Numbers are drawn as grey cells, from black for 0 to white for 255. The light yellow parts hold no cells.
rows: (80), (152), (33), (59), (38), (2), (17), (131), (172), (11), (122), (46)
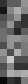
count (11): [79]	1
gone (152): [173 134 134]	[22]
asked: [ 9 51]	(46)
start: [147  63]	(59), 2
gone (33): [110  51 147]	[79]
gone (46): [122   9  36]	[51]
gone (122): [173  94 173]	[161]

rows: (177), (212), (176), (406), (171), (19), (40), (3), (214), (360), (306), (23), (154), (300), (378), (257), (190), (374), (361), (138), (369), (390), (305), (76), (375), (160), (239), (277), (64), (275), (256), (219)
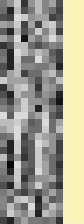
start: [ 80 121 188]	(212), 4
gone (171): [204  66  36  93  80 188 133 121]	[175]
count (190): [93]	2

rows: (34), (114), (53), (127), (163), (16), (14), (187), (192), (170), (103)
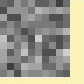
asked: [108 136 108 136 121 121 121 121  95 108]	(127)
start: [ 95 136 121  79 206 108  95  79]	(16), 2
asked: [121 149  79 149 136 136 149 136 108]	(103)

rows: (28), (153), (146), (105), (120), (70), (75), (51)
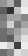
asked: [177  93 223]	(28)
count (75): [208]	1

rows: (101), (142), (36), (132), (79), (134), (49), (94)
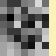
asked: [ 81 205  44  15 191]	(132)
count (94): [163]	3
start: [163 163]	(142), 5
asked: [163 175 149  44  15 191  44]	(49)
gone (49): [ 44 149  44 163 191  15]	[175]

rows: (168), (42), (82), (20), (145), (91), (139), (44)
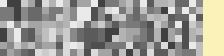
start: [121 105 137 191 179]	(82), 19
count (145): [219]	1
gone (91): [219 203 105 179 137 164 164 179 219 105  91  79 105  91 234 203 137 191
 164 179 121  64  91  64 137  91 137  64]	[152]

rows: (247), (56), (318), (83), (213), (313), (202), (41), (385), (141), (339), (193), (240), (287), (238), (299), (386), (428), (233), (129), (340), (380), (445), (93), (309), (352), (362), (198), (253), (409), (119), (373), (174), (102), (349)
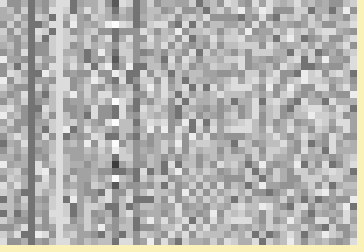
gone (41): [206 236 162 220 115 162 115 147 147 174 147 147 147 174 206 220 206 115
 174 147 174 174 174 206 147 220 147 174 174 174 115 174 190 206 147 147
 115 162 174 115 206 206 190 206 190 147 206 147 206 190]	[131]
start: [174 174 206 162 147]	(174), 42
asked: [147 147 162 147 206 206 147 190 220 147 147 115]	(339)
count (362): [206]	8
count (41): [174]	11

